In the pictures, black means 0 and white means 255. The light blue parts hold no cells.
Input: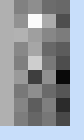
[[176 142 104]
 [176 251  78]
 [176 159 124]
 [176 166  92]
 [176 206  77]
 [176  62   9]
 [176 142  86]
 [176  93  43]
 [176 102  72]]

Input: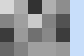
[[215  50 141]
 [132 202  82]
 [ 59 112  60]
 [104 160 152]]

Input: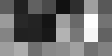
[[ 93  97  17 159]
 [155  35 160 253]
 [132  34 179 246]
 [158 112 141 113]]

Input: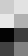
[[205]
 [232]
 [  3]
 [ 65]]

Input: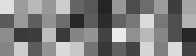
[[224 185 205  87 152 108  61]
 [ 90  95 109  92  99 219  79]
 [140  61  57 148 234 185  79]
 [133  91 218 116  97 213 219]]

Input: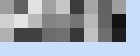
[[157 226 198 166 158]
 [208 186 136 185  18]
 [176  64 113 193  31]]

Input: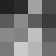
[[ 33 162]
 [ 90  92]
 [137 192]
 [121 182]]

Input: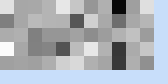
[[225 168 231 150   8 223]
 [127 186 179 208 110 182]
 [172 128 150 141 178 156]
 [251 129  83 231  55 198]
 [160 160 208 176  57 144]]

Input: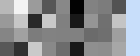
[[184 155 136 130  82]
 [153  40 128 149 196]
 [133 124 129 107 159]
 [ 88 202 108 143 167]]
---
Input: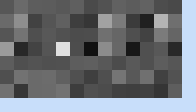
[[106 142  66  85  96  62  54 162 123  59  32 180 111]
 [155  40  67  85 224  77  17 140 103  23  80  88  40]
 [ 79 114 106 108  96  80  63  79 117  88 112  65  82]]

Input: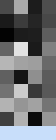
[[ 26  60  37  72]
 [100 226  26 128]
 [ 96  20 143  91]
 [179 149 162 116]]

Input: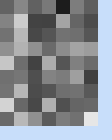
[[131 204  67  66 164 101  76]
 [144 178 144 106 140 164 157]
 [112 118  79 131 124 159  64]
 [211 104  72 176  80 101 104]]

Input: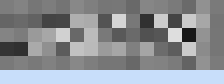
[[101 106  98  68  70 175 171  83 213 120  49 204  68 202 167 117]
 [ 52  48 170 144  92 194 186 155 166 128 165 108  93 203 139 118]]

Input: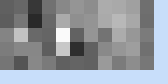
[[ 93 119  41 104 171 143 148 170 184 168 109]
 [124 135 135  94 200  46  97 137 150 158 112]]

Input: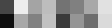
[[ 15 168 129 193  58 149 109 218]]

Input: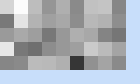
[[121 228 179 160 168 141 184 178 142]
 [231 120 111 141 152 159 202 187 164]]
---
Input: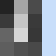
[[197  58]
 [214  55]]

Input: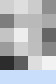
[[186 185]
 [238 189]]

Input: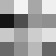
[[ 78 149]
 [165 205]]

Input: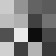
[[176  65]
 [233  13]]

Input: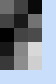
[[ 25 115]
 [ 68  75]]

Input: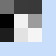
[[241 156]
 [226 245]]
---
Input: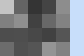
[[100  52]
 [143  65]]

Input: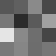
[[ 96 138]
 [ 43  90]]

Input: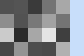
[[ 84  58]
 [ 82 120]]

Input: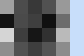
[[76 56]
 [74 63]]

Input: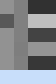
[[128  49]
 [128 191]]

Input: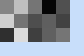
[[191 117]
 [116  78]]

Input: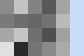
[[195 131]
 [110 102]]
